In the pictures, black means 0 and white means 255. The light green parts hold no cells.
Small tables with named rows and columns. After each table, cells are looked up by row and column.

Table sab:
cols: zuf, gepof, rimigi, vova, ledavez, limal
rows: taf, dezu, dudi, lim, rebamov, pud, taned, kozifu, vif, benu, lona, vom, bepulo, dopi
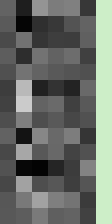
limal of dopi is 65
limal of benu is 81
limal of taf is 55
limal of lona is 131
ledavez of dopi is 99
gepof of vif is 19
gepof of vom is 162
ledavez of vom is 62
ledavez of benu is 67
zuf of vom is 71
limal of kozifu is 81
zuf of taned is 65
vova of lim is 98

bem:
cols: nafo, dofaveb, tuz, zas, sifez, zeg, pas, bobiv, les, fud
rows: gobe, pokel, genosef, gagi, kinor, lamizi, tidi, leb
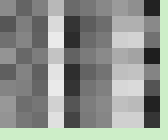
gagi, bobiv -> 171
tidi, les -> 186
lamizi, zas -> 234
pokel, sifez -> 52
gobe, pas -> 136
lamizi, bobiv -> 215
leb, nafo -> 148
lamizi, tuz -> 102
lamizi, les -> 218
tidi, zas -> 209
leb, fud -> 53
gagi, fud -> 30
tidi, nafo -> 152
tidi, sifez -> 85
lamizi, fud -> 84
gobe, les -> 143
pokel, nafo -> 86
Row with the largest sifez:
gobe

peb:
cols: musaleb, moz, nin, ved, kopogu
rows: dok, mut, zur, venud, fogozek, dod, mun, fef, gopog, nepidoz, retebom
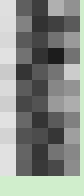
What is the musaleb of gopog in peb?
211
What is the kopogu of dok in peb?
144
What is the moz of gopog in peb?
84
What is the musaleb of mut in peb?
221
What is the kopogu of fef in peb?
129
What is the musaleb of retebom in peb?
225
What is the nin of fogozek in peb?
88

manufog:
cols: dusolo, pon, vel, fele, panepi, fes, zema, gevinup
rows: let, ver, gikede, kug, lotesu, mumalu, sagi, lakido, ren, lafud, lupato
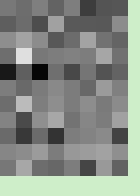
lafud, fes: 156
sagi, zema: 122
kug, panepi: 129
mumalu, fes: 104
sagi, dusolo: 109
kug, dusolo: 110
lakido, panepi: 115
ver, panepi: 89
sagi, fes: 141
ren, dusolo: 106
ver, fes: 89

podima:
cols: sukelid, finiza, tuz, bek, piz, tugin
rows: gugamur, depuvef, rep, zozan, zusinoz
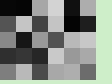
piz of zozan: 153
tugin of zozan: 169
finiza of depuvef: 197
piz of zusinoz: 174
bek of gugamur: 211
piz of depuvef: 4
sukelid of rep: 136
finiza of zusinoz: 185
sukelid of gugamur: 7
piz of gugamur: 16

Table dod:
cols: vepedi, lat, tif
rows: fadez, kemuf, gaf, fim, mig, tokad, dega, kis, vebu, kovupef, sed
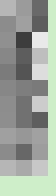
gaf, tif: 233
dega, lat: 113
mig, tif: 221
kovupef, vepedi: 139
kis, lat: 113
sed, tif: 199
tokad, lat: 126
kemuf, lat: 160
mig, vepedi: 123
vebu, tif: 161
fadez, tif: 105
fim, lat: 93
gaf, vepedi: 144
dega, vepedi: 141
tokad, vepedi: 135
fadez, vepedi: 182
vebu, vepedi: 160
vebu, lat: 151
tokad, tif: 122
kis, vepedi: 142
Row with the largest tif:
gaf

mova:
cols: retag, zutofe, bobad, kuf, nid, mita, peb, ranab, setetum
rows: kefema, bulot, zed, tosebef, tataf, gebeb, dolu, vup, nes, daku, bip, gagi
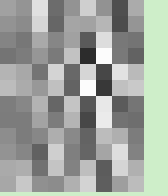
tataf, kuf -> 212
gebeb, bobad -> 152
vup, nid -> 180
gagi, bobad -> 144
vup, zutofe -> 124
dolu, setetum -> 117
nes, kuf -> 174
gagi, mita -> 211
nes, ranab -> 175
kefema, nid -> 147
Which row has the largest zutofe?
gagi

